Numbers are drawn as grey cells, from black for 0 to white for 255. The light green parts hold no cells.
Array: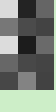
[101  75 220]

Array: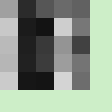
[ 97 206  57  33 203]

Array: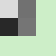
[113  40]

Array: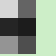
[100  37]

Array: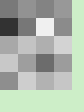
[152 240 195 200]

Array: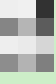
[ 50 181 238]

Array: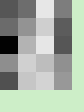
[125 207 179 142]

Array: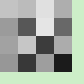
[174 229 198 151]

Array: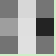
[117 223 115]
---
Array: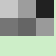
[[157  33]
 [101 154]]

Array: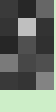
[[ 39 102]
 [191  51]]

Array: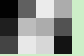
[[ 96 235]
 [188 172]]

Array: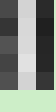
[[211  42]
 [216  32]]

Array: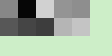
[[  6 209]
 [ 69  61]]

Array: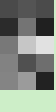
[[ 84  75]
 [116  32]]

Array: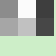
[[251  62]
 [193  71]]
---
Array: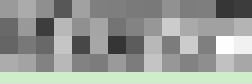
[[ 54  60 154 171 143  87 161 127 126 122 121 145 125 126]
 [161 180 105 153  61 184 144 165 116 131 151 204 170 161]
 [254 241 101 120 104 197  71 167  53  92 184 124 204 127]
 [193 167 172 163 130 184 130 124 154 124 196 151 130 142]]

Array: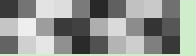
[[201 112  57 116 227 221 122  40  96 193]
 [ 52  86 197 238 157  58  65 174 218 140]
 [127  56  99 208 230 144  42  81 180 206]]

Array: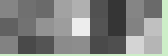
[[133 106 133 112 106 162 176  81  53]
 [130 192  97 114 147 157 237  84  53]
 [212 181 130  73  84 139 141  74  79]]

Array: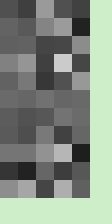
[[ 80  65  80  63 154]
 [155  34  99  89 132]
 [ 71 140  96  98  69]
 [203  70 129 149  64]
 [ 81 152  98 120  55]
 [102 105 106 102 113]
 [115 107  92  82  87]
 [ 65 102  90  78 121]
 [182  30 117 117 146]
 [ 61  87  53  34 102]
 [174  96 141 166  69]]

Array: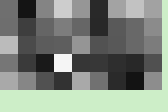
[[194 162 111  20 132 205 150  41 163]
 [104 139 110  62 101 125 102  40  89]
 [104 124 187  75  92  94 149  82  88]
 [ 40  80 118  58  25 245  54  55  46]
 [ 19 141 169 134  81  50 169 113  42]]

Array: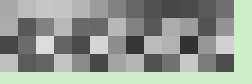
[[ 89 113 169 189 198 196 182 156 129 102  81  70  73]
 [ 83 148 171  88 130 185 106 104 184 130  88 172 156]
 [151 208  70 107 220 100  73 213 141  53 187 178  50]
 [123  76 191  91 100 197 138  71 164 183  80 114 200]]
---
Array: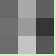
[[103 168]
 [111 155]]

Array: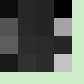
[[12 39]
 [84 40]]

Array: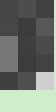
[[70 77]
 [71 60]]

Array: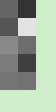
[[102  51]
 [ 85 227]]

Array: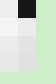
[[238  22]
 [245 236]]

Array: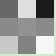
[[103 222]
 [138 146]]

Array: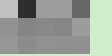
[[193  46]
 [145 133]]

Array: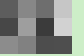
[[ 93 135]
 [ 71 158]]

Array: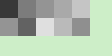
[[ 56 124]
 [148  98]]
